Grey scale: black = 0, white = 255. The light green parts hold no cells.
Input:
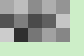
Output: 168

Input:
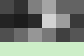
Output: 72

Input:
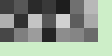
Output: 63

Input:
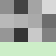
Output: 143

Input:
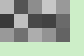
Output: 186

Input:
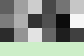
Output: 95

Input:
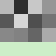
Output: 185

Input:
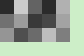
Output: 43

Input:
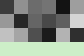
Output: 60
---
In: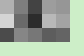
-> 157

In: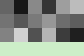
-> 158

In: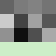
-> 130

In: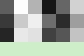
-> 102

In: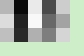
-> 75

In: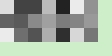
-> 235

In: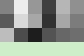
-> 182

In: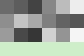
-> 188
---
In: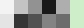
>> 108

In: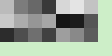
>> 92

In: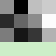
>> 178

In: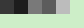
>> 188

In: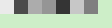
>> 127

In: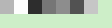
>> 198

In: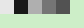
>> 82
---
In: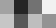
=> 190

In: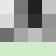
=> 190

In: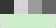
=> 155

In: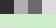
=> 107

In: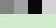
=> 9

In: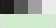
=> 160

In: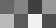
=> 241

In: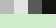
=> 90
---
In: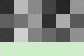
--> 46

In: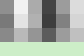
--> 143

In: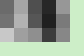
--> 107

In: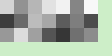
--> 212

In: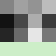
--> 132

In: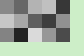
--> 137

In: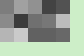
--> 125
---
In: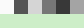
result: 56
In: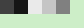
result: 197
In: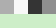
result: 52
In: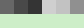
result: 194
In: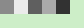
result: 170
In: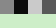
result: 202
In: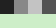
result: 195
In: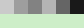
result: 101
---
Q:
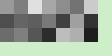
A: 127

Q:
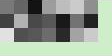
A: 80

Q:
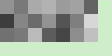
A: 121

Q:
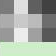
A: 236

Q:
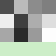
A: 42

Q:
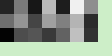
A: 77
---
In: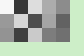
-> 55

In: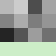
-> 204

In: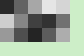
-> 99

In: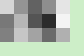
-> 148

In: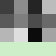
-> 140

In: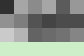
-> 166
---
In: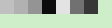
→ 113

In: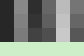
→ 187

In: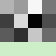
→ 247

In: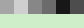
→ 23

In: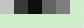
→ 99

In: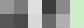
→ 61
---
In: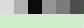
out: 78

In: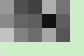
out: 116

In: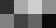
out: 143

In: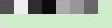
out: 104

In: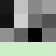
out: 159

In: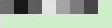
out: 70

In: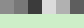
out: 94
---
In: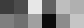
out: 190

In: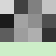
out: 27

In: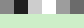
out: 157

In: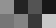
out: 118

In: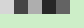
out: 99

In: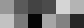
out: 213

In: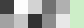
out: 176

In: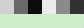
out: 138
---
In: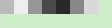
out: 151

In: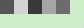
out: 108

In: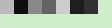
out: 99

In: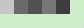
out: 106

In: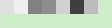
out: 188

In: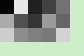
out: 121

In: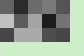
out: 100

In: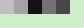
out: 114

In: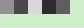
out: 94

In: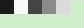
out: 139
